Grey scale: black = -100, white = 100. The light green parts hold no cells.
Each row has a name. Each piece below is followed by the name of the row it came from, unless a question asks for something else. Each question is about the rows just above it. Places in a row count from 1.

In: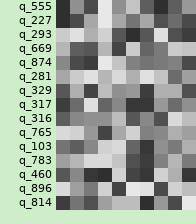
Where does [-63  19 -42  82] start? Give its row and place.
q_814, 7
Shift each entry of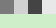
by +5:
[  1  69 -42  87]

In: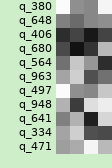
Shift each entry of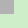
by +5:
[45]
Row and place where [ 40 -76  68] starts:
q_641, 2
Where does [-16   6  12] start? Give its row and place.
q_648, 2

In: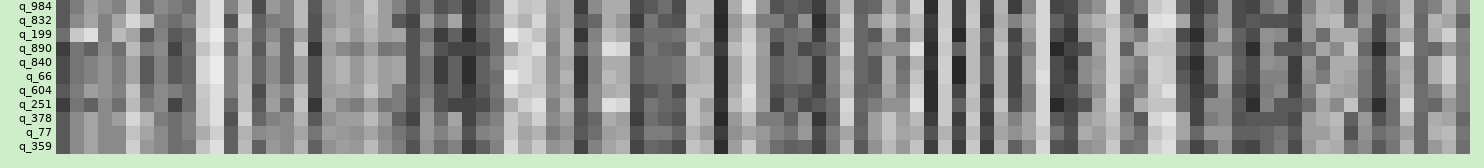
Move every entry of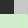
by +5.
[-59  62]
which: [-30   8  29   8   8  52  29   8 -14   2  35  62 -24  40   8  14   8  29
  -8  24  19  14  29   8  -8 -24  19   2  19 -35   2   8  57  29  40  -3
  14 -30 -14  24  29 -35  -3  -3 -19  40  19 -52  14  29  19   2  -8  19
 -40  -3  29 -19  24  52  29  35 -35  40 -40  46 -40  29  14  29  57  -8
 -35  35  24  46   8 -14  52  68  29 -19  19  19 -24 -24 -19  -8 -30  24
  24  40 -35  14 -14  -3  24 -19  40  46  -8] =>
q_77
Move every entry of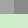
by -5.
[24  3]
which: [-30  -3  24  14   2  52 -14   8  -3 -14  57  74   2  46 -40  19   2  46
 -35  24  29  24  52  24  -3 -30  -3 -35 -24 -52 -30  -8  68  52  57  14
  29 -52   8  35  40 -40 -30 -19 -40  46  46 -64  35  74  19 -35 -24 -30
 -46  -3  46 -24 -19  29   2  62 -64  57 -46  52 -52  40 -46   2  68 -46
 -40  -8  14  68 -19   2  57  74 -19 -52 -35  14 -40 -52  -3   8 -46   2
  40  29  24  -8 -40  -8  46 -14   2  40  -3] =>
q_604
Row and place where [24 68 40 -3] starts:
q_378, 5

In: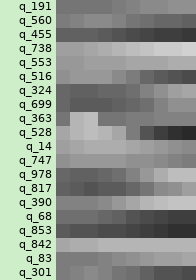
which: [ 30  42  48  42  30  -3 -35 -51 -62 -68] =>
q_528
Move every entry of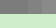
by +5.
[ 2  2  7 13]
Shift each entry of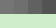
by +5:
[ -3  -8 -19 -30]
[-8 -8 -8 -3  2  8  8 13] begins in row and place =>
q_191, 2
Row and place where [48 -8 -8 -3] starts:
q_363, 3

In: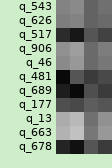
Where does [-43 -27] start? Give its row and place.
q_177, 2
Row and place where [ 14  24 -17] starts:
q_906, 1
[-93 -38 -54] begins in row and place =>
q_689, 2
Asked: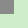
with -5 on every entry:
[3]
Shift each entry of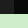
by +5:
[-72 -88]
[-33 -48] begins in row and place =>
q_517, 3

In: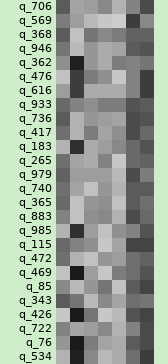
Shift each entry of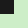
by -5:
[-85]
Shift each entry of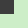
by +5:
[-47]
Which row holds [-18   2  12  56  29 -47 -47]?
q_115

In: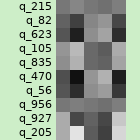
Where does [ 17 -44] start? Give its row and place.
q_82, 4
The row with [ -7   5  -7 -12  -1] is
q_215
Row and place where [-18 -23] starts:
q_835, 3
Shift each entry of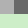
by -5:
[ 34 -23]
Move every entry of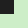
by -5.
[-81]
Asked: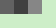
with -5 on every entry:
[-28 -55   0]
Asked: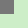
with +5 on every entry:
[-2]

